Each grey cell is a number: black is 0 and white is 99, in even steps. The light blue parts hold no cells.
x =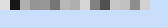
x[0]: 86
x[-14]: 9
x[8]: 83
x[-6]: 50
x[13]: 55

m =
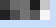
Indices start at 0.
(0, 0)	24
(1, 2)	45
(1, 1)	30

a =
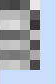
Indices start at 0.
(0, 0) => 29
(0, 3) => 90
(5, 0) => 48
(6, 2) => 68
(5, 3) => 66
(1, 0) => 72
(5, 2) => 50
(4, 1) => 77
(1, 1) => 72

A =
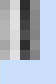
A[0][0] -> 63
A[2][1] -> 87
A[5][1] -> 87
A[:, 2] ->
[17, 21, 25, 30, 18, 29]
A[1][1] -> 87

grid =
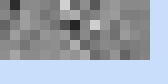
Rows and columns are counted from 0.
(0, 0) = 48
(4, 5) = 55
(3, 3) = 45
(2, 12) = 57
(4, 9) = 48
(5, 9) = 42
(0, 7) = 40
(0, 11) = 59
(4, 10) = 53
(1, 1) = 41
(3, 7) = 36
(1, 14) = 50
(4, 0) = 54
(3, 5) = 55
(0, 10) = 55
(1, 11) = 60
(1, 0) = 52
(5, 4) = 57
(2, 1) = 51
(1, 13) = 49
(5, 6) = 60
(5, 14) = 51
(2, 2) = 61
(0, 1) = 17
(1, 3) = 54
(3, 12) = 60

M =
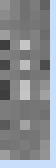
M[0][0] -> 58
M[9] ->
[24, 53, 76, 50, 62]
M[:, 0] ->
[58, 54, 48, 61, 24, 50, 27, 50, 26, 24, 48, 48, 35, 48, 45, 61]
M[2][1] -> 47
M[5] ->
[50, 48, 44, 47, 45]
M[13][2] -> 45
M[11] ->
[48, 47, 45, 46, 44]
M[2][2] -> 45
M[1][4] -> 44
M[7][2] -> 44
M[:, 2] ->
[44, 44, 45, 47, 76, 44, 73, 44, 75, 76, 45, 45, 63, 45, 48, 46]
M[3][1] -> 50
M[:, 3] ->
[48, 47, 46, 50, 50, 47, 49, 46, 49, 50, 46, 46, 48, 46, 46, 50]
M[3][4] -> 42
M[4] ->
[24, 53, 76, 50, 45]
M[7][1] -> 48
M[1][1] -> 50
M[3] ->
[61, 50, 47, 50, 42]

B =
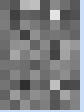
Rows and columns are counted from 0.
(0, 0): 40
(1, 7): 31
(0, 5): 53
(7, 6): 55
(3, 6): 44
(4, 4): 53
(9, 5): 34
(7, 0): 40
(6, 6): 52
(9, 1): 60
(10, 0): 47
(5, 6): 63
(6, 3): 35
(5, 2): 49
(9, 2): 44
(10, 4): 49
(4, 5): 29
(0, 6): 43
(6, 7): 49
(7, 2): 43
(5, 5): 26
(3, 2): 25
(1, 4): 31
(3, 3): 56

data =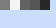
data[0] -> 48
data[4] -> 15
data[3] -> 33
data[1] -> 95
